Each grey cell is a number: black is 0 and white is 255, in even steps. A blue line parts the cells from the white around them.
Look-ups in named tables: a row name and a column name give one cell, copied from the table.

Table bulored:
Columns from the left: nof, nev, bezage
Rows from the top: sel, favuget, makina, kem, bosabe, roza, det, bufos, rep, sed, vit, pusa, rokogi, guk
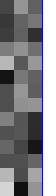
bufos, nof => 78
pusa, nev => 80
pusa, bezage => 101
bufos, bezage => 148
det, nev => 150
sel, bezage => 96
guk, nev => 16
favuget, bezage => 119
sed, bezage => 43
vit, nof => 102

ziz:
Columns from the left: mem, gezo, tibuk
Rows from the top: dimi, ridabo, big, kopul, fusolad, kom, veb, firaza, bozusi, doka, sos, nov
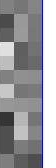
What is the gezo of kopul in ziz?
95
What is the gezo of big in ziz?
154
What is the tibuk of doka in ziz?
134
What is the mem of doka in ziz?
79
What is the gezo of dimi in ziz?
118
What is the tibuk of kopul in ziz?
114
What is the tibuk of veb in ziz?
122
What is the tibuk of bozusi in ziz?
117
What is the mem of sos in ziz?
79
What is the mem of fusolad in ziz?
189
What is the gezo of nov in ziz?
92
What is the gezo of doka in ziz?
194
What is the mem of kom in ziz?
129
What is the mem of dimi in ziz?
129
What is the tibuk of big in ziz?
120
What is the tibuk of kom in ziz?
141
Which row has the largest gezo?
doka

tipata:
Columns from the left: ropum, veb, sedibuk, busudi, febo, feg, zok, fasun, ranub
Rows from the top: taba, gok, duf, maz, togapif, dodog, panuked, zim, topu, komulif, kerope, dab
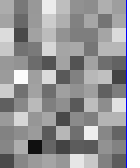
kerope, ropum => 134
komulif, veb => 141
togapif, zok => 162
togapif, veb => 147
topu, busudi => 166
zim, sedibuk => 186
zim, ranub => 226
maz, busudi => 215
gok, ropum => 163
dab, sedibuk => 154
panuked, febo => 160

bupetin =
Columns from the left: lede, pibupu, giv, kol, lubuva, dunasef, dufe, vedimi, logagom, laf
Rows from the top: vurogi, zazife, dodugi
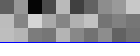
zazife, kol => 169
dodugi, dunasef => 136
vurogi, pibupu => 151
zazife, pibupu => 133
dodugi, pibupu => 181
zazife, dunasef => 177
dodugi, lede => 190
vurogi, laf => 200
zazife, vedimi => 116
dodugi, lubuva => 180
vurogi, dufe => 98
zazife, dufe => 194
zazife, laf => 118
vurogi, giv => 5
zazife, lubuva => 133

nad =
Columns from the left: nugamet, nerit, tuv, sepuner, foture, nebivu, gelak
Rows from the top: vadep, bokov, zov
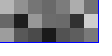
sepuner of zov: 26
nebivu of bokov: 49
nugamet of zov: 157
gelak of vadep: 114
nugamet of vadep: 182
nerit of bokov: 30
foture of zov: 82
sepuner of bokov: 108
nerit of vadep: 145
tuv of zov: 74
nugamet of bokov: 103
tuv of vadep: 117
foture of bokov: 106
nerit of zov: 88
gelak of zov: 121

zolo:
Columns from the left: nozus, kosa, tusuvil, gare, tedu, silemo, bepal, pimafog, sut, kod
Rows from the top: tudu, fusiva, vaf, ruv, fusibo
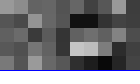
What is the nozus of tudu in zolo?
153
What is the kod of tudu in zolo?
61
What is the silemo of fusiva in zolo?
17
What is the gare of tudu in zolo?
102
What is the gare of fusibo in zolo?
104
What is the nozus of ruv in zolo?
88
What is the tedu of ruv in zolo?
53
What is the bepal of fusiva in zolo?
17
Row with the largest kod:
vaf

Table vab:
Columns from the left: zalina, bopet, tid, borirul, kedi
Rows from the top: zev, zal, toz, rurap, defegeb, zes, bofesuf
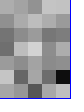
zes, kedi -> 14
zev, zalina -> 173
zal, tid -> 189
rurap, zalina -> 111
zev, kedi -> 194
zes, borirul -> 109
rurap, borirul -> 141
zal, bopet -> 171
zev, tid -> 146
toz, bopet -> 140
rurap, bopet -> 189
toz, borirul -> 119
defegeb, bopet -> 141
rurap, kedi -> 173
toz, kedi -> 125
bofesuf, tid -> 86
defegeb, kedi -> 143
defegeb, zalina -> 155
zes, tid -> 166
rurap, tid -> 211
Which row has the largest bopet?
rurap

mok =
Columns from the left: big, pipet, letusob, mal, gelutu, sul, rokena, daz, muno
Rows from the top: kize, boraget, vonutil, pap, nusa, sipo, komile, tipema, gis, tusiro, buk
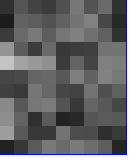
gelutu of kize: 80
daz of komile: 79
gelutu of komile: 70
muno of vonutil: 49
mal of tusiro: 56
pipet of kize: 84
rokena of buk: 109
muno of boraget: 39
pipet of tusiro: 89
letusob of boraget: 93
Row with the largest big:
nusa

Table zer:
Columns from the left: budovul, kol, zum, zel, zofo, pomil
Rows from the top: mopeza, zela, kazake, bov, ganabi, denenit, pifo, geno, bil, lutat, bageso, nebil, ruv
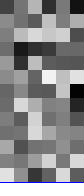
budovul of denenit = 139
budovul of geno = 107
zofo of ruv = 217
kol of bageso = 81
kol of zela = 113
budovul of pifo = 102
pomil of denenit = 225
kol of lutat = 116
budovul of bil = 125
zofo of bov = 105
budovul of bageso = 168
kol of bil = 92
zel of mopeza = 47
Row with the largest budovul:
ruv

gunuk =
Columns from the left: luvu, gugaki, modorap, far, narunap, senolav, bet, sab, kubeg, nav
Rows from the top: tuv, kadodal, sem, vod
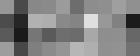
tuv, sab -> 143
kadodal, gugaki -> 38
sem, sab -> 142
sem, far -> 90
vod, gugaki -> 72
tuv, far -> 138
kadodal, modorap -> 177
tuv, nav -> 144
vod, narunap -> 149

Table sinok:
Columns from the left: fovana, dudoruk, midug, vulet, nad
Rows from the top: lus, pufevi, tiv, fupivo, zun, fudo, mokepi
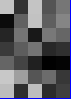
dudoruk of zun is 68
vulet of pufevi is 95
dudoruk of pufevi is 97
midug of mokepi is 190
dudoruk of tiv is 116
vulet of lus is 84
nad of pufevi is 133
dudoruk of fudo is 159
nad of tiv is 102
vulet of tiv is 120
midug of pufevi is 194
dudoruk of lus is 50
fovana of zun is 101
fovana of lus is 196
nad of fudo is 55
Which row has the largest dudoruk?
fudo

